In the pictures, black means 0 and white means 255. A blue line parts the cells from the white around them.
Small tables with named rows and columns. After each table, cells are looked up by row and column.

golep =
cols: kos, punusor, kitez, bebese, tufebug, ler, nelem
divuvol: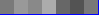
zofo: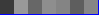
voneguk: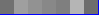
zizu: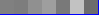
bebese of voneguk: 136
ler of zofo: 94
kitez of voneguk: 146
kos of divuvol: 122
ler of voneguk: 181
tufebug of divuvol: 103
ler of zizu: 194
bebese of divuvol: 172
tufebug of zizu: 121
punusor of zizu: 125
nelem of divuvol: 120
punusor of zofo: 153
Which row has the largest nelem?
zofo

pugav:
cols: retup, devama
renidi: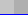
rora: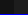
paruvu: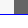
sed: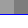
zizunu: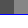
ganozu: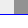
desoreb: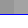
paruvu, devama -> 101
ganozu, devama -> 146
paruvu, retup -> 247
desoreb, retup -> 151
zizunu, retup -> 81
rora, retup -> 19
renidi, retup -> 197
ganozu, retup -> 238
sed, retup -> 158
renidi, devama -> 175
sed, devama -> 125
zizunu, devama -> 134
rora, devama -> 29
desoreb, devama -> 163

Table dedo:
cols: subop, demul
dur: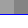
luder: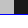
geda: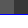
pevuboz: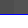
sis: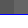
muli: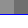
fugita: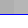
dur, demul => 132
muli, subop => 144
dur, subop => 160
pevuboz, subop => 78
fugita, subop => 175
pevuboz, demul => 83
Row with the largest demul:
fugita

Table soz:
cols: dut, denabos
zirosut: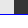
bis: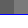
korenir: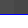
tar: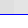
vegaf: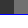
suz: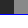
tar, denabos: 228
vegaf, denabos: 112
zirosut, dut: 232
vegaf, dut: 53
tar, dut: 223
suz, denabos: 137
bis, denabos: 122
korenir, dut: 76
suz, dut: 41
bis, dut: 95
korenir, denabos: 71
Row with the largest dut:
zirosut

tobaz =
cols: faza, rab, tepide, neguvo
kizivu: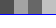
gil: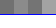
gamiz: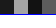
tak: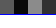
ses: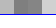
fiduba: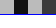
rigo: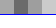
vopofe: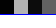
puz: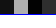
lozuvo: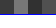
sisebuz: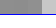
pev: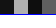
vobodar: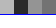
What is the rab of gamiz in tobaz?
164
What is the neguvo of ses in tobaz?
209
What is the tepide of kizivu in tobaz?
103
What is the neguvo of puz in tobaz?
46
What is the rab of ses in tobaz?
127
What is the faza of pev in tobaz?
18
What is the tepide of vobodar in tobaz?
148
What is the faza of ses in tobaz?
186
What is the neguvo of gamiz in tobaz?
92
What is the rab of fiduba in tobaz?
17
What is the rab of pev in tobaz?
175
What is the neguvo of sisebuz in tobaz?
199
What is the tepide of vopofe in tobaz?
12
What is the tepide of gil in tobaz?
116
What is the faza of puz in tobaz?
17
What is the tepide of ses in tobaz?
133
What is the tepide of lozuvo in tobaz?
49
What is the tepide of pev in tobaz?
14

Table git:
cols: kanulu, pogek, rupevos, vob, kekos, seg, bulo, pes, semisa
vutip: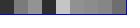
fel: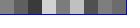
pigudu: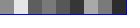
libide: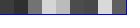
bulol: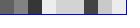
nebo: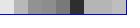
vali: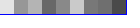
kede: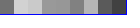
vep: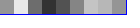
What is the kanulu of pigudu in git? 140
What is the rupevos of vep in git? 109
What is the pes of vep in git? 183
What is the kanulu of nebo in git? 230
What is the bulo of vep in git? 196
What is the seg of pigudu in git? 54
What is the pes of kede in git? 90
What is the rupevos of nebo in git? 146
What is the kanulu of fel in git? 129
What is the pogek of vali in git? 151
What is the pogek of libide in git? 47
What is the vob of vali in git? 104
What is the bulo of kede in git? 182
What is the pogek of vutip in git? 123
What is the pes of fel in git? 126
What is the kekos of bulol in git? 211

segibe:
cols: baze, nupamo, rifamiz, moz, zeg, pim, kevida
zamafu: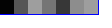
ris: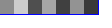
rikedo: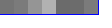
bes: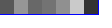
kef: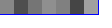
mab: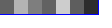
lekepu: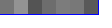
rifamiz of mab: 126
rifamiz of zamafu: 158
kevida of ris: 57
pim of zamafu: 141
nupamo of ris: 205
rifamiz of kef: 117
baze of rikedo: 116
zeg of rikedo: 107
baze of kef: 135
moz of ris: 166
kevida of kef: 160
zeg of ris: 64
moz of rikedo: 178
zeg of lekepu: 124
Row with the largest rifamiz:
zamafu

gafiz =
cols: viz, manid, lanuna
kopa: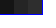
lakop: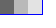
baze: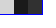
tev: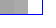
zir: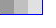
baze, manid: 26
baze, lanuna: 49
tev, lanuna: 254
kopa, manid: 37
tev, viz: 164
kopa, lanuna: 46
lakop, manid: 185
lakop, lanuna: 227
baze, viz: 213
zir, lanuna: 225
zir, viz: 154
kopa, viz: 21
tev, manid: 170
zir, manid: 192

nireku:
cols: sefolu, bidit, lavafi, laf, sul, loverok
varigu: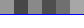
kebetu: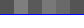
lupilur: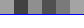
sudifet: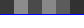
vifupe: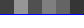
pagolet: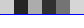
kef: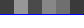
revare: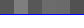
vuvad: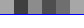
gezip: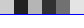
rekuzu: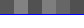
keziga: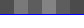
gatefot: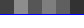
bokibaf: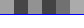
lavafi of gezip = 181
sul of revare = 106
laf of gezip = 49
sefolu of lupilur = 160
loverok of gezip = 228
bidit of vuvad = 63
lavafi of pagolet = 172
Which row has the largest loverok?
gezip

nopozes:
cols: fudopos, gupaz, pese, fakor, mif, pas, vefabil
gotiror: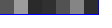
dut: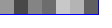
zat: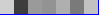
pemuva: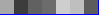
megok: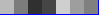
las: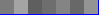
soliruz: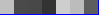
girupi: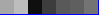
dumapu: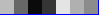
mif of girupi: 89
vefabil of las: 148
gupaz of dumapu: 103
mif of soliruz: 206
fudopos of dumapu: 188
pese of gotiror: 42
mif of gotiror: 82
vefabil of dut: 96
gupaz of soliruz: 74
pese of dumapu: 11
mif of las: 132
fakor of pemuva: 108
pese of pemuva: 97

